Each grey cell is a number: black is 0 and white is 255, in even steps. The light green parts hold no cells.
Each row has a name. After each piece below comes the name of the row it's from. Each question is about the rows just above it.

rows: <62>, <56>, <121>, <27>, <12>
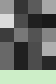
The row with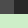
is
<12>
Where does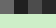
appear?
<12>
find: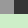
<62>

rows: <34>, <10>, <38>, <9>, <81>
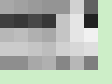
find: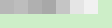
<38>
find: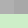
<38>
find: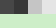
<10>
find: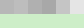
<38>
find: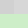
<9>

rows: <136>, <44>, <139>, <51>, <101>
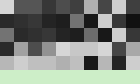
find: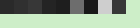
<139>
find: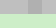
<101>
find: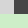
<51>
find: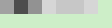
<51>

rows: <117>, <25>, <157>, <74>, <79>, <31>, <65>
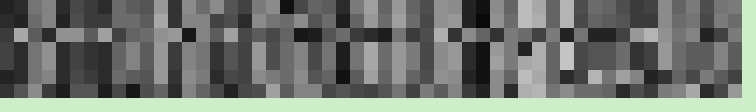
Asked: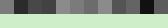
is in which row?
<31>
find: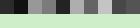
<74>
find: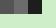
<25>
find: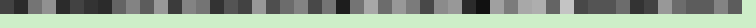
<79>
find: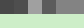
<65>

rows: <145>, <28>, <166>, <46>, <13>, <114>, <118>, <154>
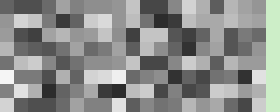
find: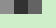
<114>
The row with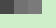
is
<114>
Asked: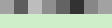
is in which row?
<46>
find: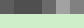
<154>

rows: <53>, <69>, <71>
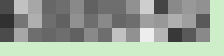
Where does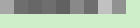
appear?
<71>
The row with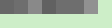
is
<53>
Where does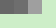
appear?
<69>
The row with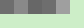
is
<69>
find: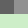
<69>
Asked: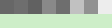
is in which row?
<71>

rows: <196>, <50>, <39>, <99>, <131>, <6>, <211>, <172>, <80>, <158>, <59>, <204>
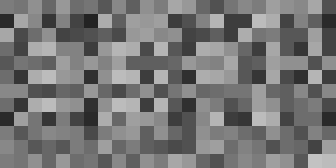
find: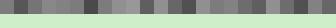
<158>
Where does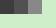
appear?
<80>
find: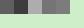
<39>
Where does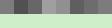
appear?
<172>

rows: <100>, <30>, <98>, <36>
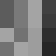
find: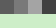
<100>
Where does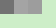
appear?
<36>
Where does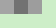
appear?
<98>
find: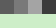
<30>
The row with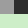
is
<98>

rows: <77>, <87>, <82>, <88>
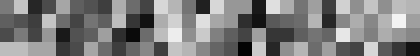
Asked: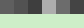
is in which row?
<77>
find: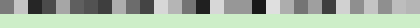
<77>
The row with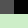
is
<88>
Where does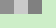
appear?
<82>
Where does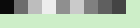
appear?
<82>

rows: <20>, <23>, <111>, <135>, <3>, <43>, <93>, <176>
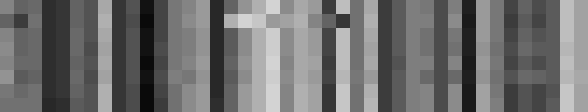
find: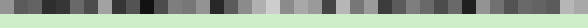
<43>
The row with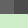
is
<20>
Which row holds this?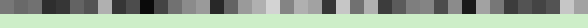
<93>
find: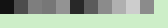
<43>

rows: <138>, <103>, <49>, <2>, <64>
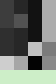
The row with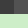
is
<103>
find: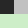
<2>
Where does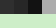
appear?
<49>
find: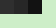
<49>

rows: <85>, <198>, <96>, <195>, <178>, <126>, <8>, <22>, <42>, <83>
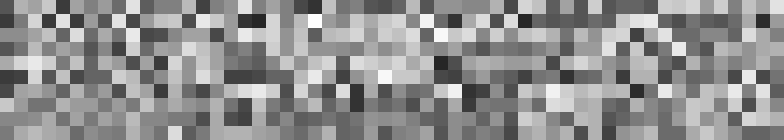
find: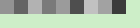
<8>
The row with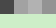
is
<83>
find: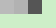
<42>
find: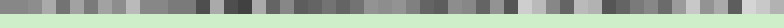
<42>
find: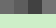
<126>
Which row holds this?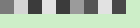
<198>
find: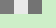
<195>

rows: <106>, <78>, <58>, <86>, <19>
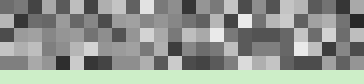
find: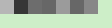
<78>
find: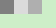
<19>
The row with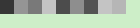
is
<106>
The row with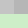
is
<106>
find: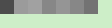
<78>
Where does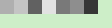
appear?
<106>
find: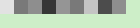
<106>

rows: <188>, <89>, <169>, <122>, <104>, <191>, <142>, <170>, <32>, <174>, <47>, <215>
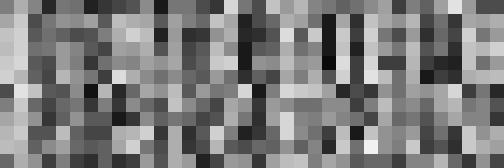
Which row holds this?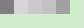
<142>
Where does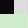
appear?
<104>
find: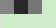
<188>

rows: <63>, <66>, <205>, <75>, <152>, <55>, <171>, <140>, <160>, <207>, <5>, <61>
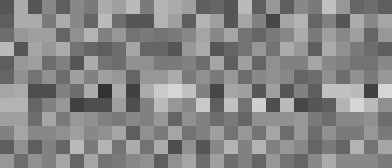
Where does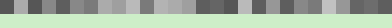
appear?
<63>
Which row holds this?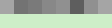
<61>
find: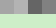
<66>
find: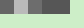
<66>
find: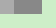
<61>
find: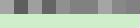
<152>

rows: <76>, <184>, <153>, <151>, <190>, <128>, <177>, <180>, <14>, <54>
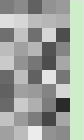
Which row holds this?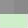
<54>
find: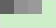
<76>
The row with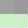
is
<177>
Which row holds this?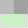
<151>
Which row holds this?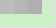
<184>
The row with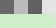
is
<128>

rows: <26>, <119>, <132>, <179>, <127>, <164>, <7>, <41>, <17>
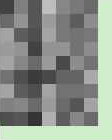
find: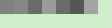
<41>
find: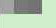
<132>
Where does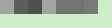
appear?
<7>
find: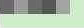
<41>

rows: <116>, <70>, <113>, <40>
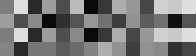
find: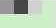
<116>
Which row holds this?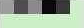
<113>
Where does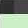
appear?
<40>

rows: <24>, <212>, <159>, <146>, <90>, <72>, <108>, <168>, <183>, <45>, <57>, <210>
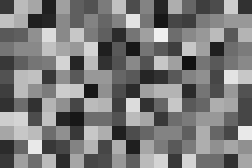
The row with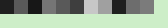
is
<146>
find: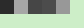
<210>
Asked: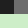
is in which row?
<146>

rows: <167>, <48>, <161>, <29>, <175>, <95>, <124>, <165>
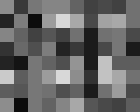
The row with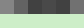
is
<167>
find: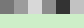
<95>
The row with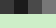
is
<29>
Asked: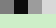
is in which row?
<48>
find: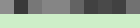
<167>
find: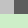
<175>
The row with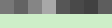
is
<165>

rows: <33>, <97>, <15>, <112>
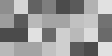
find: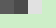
<112>
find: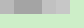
<97>
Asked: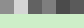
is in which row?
<33>

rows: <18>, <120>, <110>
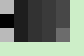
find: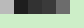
<110>
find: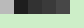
<18>
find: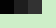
<120>

